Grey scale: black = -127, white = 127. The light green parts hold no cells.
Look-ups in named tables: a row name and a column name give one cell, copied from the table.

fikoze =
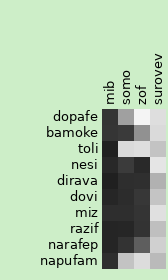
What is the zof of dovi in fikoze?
-72
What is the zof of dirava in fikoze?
-80
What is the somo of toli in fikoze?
90
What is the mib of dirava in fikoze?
-95
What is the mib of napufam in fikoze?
-81
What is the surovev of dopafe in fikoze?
94
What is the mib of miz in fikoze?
-81
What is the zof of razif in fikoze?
-76
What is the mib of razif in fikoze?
-90
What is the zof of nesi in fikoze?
-86
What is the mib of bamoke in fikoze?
-74
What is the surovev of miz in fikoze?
96
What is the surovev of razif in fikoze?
63
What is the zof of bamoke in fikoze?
17
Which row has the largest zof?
dopafe

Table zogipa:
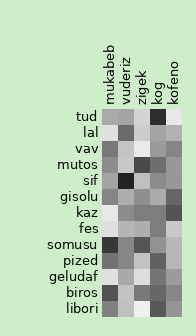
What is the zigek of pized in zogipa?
67
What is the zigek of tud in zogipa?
83
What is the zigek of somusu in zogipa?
-42
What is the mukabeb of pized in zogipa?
-13
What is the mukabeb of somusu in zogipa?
-72
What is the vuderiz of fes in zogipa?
53
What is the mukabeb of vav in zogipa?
-6
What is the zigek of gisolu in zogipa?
15
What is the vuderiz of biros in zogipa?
67
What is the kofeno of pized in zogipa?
54
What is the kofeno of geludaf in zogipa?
27

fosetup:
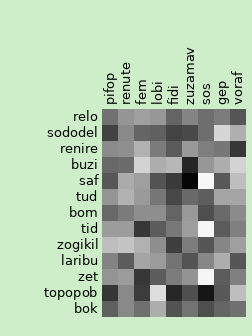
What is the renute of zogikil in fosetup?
68
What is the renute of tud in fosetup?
49
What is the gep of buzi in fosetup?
46
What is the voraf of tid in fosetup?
0
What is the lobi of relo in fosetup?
23
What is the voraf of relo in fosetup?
-41
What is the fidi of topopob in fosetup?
-89
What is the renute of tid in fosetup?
27
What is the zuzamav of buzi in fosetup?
-90
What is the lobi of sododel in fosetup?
-31
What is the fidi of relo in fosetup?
-27
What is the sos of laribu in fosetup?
7
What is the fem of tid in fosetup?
-72
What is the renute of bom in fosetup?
-4
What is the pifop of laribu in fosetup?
3
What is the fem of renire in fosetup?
49
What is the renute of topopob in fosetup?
9
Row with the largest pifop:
zogikil

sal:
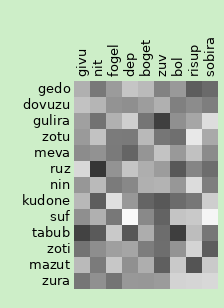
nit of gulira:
-13
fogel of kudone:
95
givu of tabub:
-61
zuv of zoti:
-17
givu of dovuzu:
66
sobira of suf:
117
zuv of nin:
51
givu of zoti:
-12
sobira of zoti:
-34
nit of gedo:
-7
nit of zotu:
66
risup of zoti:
84
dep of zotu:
-5
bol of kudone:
-19
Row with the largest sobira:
suf

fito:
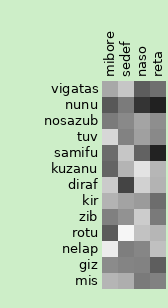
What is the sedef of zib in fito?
18
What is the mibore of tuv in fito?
87
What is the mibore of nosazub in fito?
-4
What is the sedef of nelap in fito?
-1
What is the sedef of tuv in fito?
2
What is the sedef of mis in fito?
46
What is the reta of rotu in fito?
54
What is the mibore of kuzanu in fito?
-27
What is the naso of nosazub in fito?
36
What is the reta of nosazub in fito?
14
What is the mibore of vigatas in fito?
40
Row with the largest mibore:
nelap

